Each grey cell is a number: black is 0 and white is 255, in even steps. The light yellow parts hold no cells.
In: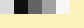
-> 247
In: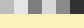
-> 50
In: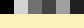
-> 33
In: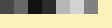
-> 129
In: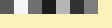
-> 125
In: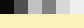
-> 238
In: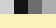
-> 173
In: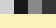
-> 53
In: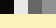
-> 146
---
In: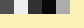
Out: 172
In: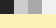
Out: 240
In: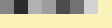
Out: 210
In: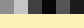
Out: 28
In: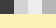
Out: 181
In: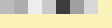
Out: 216
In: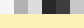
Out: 199
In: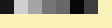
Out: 62
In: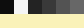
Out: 103
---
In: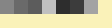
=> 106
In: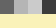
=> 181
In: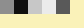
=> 15
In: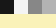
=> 244
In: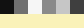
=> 112
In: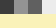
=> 147
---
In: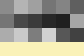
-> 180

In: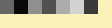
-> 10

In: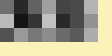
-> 41

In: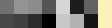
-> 147

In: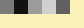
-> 17

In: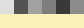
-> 83

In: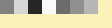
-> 214

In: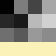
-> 125
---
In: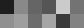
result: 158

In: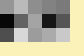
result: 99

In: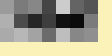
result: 76

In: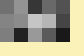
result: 139

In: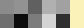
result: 12

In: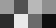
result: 233

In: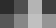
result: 135
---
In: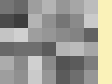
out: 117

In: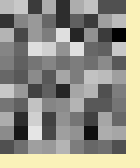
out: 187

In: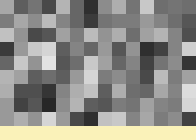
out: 167

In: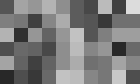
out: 85

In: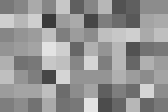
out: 120

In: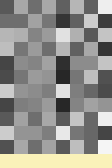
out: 89
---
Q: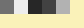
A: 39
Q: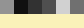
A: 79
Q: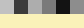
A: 122
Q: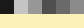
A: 79
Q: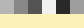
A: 241
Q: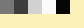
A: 209
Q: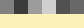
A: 207
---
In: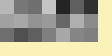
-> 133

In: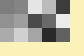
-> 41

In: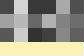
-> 136

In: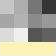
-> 85

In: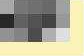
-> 175

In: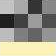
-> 100

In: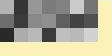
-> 185

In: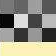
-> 150

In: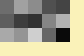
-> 102

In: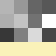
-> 218
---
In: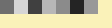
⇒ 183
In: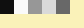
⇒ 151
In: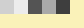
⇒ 84
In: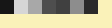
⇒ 78
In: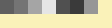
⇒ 229
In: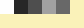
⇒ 78
